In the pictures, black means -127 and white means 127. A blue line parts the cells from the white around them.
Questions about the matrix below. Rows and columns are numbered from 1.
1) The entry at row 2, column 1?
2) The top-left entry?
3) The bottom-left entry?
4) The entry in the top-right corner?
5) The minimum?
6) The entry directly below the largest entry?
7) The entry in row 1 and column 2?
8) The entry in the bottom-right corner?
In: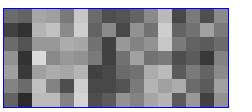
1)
-62
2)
-20
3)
-28
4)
10
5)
-84
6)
32
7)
-28
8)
18

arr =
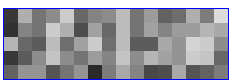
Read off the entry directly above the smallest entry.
28
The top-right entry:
92
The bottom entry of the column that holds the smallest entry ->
-85
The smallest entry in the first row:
-71
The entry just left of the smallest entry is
20
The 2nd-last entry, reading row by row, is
-29
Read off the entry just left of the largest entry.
-3
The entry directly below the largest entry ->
41
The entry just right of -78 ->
4
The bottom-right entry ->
-3
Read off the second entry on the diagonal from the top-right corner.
53
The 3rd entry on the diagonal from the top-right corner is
84
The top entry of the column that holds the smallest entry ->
4
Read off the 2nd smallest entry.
-78
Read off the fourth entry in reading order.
12

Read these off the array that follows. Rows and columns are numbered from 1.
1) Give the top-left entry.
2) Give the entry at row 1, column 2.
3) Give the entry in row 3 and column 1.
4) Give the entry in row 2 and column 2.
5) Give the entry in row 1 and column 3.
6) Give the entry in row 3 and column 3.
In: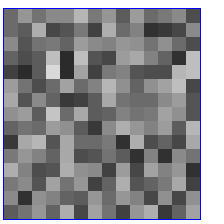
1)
-20
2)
22
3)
10
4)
-35
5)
-12
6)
-12

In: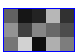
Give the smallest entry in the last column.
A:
-78
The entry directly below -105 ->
-63
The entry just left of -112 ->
82
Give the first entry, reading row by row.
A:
-30

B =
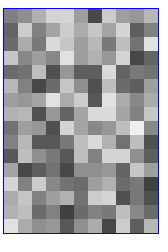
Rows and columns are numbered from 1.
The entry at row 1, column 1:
1
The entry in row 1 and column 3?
49
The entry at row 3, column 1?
-20
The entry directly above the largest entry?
1
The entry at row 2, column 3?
1
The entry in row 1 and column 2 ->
15
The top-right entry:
55
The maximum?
111
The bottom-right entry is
55
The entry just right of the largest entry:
8
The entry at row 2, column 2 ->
76
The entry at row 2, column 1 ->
-27
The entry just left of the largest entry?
62

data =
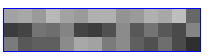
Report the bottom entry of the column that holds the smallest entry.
-80
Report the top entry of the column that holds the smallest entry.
-24
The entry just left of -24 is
62
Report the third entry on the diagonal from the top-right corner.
-17
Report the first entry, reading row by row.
34
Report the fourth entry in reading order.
56
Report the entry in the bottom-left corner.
-4
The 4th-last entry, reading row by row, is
-47
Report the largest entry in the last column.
4
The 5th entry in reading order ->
34

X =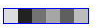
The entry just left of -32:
38
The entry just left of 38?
-12
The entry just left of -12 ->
-93

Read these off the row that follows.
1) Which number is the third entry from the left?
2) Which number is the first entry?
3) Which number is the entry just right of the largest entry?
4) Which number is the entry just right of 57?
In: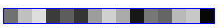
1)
94
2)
-14
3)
-68
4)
72

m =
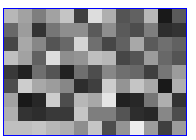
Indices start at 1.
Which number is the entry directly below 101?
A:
-1
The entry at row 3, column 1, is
-57
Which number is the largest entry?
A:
109
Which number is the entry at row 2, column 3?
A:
-76
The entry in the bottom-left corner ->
63
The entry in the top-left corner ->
55
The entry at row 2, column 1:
-23
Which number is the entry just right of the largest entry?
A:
28
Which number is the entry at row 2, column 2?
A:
28
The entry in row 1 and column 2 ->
34
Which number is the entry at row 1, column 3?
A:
-1
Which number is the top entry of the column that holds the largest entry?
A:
-30
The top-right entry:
-37
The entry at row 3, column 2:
40
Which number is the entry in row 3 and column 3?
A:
7
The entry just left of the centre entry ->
-16

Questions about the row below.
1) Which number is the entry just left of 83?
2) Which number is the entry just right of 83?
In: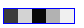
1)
-67
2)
-118
